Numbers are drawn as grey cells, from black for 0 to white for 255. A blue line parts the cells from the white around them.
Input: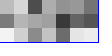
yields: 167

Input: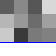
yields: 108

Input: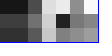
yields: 113

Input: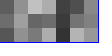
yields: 102

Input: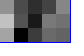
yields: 25

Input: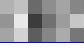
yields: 60
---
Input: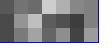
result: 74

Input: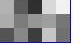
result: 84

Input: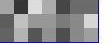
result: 99

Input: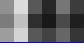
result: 157

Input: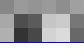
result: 176

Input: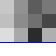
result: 221

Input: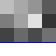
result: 66

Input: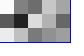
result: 236
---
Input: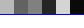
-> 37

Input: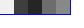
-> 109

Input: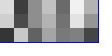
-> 193

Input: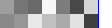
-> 247

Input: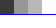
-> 253

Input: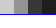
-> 30

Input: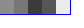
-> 86
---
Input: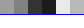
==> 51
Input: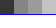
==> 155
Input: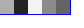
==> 243
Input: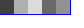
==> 219
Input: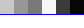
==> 121
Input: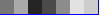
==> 37
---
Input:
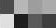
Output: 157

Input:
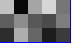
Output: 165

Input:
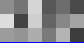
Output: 213

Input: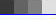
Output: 129

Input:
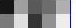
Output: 89

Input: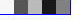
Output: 186
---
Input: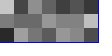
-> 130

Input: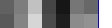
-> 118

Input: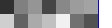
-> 156

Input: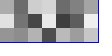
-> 93

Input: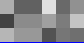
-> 124

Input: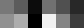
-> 80

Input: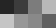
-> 124
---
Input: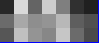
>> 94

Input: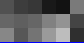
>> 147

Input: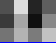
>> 16

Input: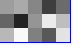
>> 235

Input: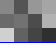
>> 76

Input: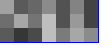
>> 153

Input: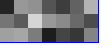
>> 105

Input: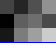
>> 110

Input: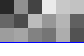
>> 181

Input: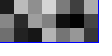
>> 2
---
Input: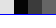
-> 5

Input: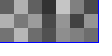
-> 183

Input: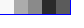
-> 172

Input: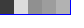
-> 221

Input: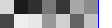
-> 238

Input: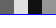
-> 223

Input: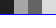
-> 166

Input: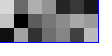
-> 162

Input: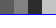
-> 129

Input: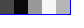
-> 9
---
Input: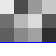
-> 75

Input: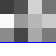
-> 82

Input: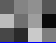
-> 132

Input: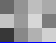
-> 148

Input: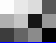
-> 232

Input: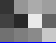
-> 150
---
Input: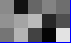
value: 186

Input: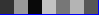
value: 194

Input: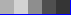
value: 142

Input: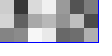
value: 184

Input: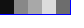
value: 168

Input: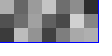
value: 96

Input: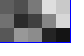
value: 64

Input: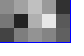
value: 176

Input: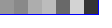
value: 188
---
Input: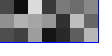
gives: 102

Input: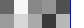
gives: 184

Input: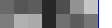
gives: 118

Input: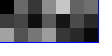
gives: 41

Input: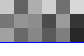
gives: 53

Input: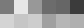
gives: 175

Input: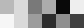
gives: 64

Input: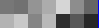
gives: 40

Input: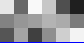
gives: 123
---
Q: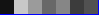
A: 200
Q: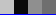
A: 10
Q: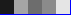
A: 165
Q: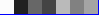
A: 33
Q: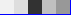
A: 222
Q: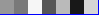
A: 121
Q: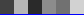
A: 182
